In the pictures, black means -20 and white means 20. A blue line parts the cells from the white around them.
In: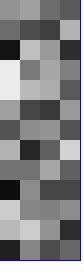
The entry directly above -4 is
-13
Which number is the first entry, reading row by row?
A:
3
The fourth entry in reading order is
-6
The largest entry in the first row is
5
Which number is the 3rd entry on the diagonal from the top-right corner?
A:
10
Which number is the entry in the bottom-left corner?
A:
-15
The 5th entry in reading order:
-3
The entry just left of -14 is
8
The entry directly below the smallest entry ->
12
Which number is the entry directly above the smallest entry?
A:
-2
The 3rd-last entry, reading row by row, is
1
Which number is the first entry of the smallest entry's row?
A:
-18
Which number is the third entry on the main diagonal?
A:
4
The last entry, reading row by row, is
-4
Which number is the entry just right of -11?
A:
4
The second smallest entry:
-17

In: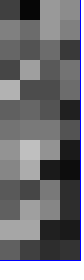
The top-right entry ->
2
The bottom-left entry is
-5
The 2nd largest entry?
8
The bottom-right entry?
-12
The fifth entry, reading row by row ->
0
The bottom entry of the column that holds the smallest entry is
-10
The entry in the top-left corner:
-10
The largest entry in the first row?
4
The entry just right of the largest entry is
3
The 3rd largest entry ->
7
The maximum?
10
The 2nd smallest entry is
-18
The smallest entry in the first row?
-19
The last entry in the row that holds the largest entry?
-16
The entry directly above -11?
0
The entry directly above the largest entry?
-1

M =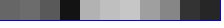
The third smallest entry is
-12
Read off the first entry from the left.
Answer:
-4
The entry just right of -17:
8

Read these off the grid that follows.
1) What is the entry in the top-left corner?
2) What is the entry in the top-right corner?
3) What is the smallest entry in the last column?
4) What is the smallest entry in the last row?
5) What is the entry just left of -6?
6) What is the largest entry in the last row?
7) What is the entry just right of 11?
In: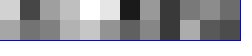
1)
13
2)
-3
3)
-8
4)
-11
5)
7
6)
11
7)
3

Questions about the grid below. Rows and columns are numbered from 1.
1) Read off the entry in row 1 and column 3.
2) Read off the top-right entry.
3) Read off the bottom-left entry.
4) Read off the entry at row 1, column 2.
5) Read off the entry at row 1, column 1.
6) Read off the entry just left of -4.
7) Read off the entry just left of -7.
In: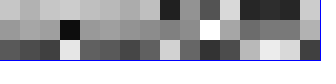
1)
11
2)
12
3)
-6
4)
8
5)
11
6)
13
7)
3

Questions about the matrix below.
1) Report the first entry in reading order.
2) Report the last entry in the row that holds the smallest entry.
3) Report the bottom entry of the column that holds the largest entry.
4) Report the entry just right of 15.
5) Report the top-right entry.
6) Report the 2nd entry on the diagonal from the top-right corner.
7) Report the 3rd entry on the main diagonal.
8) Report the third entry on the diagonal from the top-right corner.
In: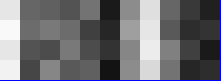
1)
16
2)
-13
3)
18
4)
-4
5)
-15
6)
-13
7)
-8
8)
0

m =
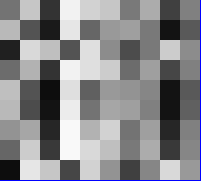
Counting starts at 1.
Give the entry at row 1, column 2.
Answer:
11
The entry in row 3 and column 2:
14
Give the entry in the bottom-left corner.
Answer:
-18
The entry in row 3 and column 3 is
10
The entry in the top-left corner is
-2
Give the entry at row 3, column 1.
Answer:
-15
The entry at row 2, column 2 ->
-7
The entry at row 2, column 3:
-16
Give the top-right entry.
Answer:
0
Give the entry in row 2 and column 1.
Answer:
9
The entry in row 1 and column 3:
-12
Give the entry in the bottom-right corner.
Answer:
4
